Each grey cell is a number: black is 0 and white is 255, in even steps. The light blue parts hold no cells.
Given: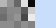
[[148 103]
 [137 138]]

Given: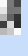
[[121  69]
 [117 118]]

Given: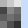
[[202 229]
 [136 110]]

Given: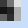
[[117 225]
 [ 36 173]]

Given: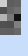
[[ 93  97]
 [102 112]]

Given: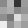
[[181  51]
 [175 136]]

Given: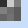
[[203 124]
 [109  91]]

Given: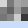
[[122 166]
 [ 99 155]]
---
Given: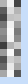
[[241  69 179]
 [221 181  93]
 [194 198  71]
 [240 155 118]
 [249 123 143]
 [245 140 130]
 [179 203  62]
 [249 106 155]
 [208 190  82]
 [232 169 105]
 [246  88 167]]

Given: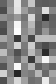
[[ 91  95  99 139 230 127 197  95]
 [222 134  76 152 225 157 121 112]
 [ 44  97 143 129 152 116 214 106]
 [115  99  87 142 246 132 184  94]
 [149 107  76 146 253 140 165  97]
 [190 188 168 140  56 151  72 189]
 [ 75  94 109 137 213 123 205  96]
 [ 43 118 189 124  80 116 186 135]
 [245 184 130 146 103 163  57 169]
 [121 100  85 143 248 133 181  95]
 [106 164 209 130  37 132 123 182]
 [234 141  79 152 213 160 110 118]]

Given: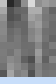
[[156 146 193  40  72 142 218 143]
 [124 101 167  82 101 104 173 173]
 [120 114 146  80  89 111 161 149]
 [125 108 135  94 104 103 144 157]
 [113 109 137 106 115 103 131 145]
 [116 101 131 110 121 108 134 150]
 [106 123 121 121 120 110 111 135]
 [110 105 124 115 133 113 109 156]
 [ 97 132 122 138 130  97  79 144]
 [111 114 114 149 136 121  98 130]
 [116 119  87 165 127 136  82 133]]

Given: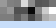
[[ 90 114 153 128 124 217 139  86]
 [204 254 133 151  80  81   9 136]
 [173 191 125 125  93 124  70 111]]

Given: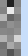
[[ 32 131 140]
 [234 145 131]
 [101 122 183]
 [145 135 123]
 [132 143 135]
 [143 212 178]
 [169 144 115]
 [ 84 120 123]]

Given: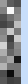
[[ 93  78 154]
 [249 129 128]
 [113 139  81]
 [ 84 189  68]
 [200 121 131]
 [ 62 203 143]
 [ 81 139 211]
 [102 131 174]
 [163  22 138]
 [118 117 179]
 [ 12 114  78]
 [ 62  68  87]]

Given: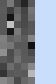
[[ 37  89  89 121  69]
 [ 68 116  92  62  98]
 [ 73 109  89  20 108]
 [ 74  87  89 192  82]
 [ 81  89  89  23 121]
 [ 92 131 128  98 108]
 [ 89  17 124 118  89]
 [ 89  74 143  76 104]
 [ 90  89  89  79 113]
 [104 135  67 109  89]
 [ 89 183  51  89  92]
 [103 116 136 120  74]]
